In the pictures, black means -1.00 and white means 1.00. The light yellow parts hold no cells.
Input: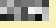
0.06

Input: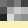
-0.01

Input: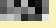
-0.82

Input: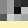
-0.56

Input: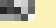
0.61

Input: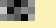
-0.45

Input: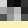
-0.93

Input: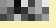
0.36
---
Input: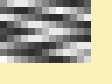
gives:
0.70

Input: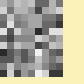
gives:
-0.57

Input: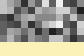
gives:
-0.25

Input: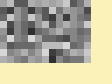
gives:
0.47

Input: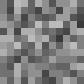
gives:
-0.22

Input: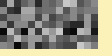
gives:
-0.03
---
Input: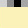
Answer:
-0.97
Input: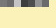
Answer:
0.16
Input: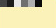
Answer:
0.37
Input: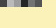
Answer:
-0.10
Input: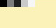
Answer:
0.58
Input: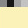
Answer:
0.28
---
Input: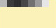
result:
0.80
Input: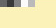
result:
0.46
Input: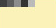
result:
0.46
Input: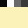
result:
-0.55
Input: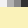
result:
-0.61
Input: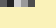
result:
-0.39
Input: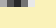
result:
0.82
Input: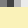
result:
0.84
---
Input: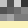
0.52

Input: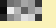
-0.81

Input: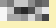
0.18

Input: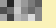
0.20

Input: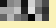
-0.86

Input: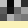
0.49

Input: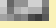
0.64

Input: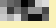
0.04

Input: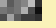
0.27
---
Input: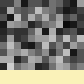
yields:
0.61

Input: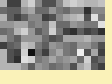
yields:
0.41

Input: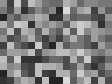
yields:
-0.50

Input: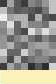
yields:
0.28

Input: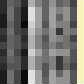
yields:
-0.11

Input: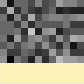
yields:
-0.95
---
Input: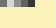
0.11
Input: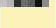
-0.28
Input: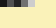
-0.71
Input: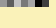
0.30
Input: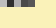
0.38
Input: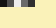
0.87
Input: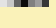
0.00
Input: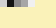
0.08
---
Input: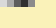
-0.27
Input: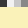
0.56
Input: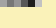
0.17
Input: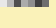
-0.38
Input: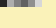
0.00
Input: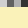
0.38
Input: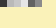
0.56
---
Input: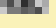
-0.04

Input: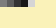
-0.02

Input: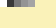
0.99

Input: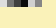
-0.08

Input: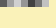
0.63

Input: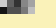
-0.84

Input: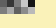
-0.02

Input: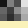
0.43
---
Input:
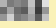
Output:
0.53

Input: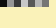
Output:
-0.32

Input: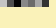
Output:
-0.16

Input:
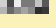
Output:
-0.05

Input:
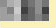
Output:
-0.09

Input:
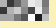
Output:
0.84

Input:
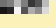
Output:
-0.57

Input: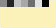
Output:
-0.14
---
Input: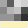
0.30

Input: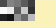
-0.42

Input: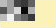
0.47

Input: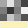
0.30

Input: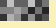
-0.36

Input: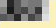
0.26

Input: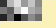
-0.59

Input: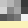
0.54
